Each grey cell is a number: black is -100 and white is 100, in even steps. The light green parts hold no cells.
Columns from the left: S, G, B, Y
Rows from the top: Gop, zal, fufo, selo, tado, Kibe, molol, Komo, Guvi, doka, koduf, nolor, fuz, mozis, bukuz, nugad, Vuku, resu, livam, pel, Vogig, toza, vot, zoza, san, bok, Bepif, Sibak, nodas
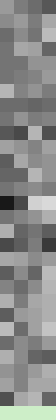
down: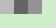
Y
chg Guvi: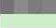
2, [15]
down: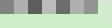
S

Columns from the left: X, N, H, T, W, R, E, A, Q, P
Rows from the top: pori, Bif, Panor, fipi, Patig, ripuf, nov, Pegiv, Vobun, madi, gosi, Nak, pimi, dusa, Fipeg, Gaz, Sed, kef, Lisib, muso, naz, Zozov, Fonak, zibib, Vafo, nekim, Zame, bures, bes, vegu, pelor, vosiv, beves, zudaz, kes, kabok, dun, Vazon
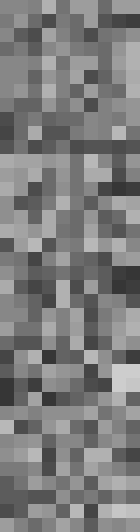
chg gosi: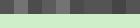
9, [-40]
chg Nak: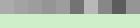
3, [28]

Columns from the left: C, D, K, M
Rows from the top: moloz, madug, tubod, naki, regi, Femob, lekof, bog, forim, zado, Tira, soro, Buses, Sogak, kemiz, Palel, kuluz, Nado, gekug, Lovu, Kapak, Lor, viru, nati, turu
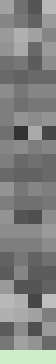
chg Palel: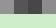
3, [-38]
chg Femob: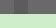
2, [-23]
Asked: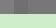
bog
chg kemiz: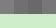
3, [-12]
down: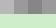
M
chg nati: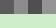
4, [21]

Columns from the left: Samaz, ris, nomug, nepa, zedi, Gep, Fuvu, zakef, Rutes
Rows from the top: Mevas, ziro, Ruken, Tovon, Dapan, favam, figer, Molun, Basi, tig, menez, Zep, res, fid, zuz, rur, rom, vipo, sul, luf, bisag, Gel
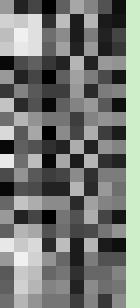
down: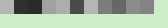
Fuvu
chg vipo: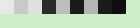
3, [70]

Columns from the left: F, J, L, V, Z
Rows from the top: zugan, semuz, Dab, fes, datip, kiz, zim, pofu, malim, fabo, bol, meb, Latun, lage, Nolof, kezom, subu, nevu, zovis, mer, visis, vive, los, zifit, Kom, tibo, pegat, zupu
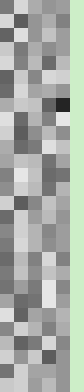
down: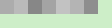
L
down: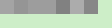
Z
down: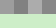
Z
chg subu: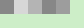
2, [63]
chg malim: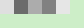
3, [41]

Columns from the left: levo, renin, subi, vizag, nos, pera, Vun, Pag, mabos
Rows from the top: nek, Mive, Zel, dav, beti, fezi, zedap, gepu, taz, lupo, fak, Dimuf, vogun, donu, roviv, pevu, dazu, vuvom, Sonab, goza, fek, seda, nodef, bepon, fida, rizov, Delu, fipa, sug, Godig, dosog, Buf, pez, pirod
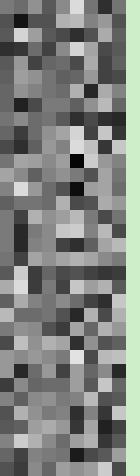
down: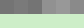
vizag
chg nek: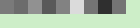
5, [8]
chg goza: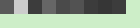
7, [-48]
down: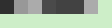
Pag

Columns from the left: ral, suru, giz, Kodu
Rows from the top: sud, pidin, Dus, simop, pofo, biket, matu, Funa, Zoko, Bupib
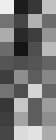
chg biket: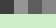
2, [11]
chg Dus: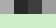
4, [17]
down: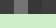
ral
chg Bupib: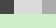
3, [77]
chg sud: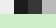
4, [51]
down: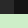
suru

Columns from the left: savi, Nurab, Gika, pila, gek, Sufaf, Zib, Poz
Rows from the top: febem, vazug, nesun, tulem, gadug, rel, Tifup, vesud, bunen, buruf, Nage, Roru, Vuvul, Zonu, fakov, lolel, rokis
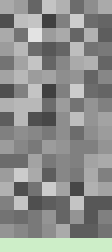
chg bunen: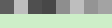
2, [44]
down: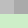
Sufaf
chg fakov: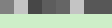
3, [-38]
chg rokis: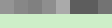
3, [-5]
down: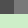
Gika

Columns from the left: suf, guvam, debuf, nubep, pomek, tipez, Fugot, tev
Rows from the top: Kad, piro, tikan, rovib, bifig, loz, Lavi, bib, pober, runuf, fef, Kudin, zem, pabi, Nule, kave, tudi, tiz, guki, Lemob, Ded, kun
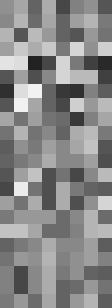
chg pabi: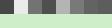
5, [35]
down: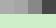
tipez
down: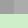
nubep
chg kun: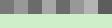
5, [-22]
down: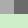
pomek
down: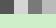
tipez

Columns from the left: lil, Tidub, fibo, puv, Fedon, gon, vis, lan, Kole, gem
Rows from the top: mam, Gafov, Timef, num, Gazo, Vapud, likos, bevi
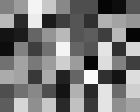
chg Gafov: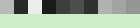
6, [-33]
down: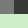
fibo
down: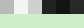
Fedon
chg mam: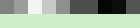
5, [7]
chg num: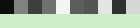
6, [-21]
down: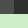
vis
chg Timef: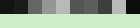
10, [-96]

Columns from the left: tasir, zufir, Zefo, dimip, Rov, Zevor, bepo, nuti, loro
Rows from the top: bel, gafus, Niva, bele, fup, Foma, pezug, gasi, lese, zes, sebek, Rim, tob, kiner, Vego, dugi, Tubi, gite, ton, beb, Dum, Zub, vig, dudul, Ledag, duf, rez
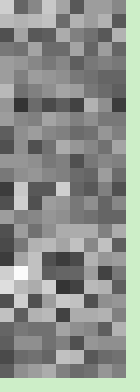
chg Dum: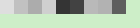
2, [45]
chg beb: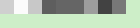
3, [51]
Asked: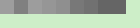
Foma
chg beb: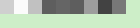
6, [-21]
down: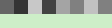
Rov
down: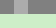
Rov

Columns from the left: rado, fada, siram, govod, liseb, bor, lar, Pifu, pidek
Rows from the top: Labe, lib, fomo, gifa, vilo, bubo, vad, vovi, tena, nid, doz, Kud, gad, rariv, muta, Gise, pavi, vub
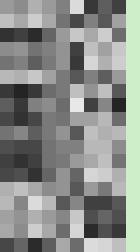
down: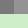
liseb
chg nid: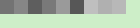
5, [15]
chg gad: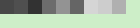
4, [-21]
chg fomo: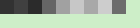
5, [21]

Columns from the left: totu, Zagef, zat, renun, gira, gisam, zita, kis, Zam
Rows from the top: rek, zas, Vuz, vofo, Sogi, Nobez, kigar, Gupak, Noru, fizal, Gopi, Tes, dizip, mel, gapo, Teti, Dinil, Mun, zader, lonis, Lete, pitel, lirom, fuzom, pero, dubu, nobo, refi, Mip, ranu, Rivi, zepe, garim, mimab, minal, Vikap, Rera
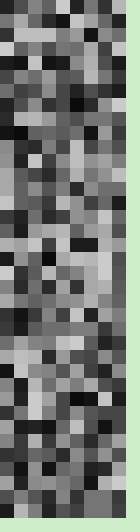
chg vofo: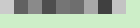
3, [3]
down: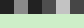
kis
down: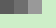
zat
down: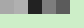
zita
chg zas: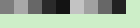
1, [-8]

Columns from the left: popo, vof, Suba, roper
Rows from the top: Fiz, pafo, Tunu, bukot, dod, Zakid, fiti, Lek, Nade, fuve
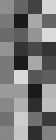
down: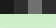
Suba
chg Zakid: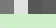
2, [71]
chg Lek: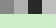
3, [-64]

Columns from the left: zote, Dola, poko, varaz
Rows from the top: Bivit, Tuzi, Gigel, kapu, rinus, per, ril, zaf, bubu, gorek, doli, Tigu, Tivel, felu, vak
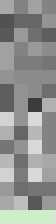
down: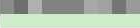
varaz
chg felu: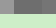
3, [-8]
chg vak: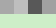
4, [20]
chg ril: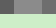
2, [15]
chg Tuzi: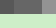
1, [-36]

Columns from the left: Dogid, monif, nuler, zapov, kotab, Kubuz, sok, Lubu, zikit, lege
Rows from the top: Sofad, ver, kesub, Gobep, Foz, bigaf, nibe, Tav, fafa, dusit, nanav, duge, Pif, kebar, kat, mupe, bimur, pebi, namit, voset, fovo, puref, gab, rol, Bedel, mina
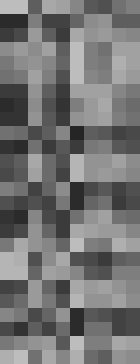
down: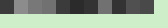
Dogid
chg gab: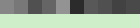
3, [-43]

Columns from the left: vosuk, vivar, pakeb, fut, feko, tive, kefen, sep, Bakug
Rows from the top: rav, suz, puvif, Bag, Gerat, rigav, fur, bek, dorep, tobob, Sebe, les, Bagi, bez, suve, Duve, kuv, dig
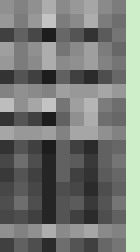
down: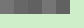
Bakug
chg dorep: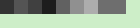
9, [-19]
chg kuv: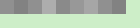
8, [8]
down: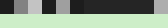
fut
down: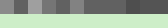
feko
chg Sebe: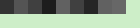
7, [-66]
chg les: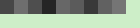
5, [-24]

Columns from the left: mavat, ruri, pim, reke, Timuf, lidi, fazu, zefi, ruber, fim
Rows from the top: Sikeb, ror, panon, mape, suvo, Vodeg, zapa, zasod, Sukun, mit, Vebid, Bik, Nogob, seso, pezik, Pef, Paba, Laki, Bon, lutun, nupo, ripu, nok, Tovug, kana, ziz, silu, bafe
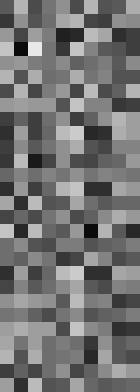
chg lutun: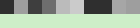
4, [-19]
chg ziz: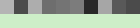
2, [-35]
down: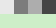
pim
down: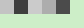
lidi

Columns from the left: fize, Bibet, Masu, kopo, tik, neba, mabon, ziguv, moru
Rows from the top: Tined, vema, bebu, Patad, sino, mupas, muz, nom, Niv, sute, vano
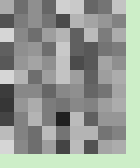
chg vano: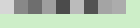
5, [-47]
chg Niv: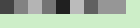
4, [-3]
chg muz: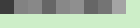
2, [7]
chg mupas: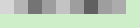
3, [-14]
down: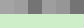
ziguv
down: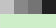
tik

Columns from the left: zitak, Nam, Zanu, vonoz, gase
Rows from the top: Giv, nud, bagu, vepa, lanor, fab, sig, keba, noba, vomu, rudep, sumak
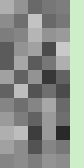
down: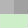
Zanu
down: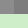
zitak
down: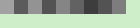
Zanu
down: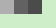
gase
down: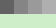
zitak
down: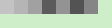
Zanu
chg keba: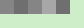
5, [-18]

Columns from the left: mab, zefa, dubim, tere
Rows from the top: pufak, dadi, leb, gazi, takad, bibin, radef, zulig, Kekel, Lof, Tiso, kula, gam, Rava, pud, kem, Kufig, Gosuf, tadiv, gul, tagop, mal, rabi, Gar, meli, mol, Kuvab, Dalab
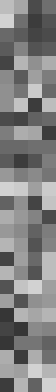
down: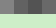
dubim
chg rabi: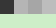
4, [42]
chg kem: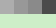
3, [3]
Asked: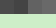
Kekel
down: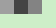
dubim

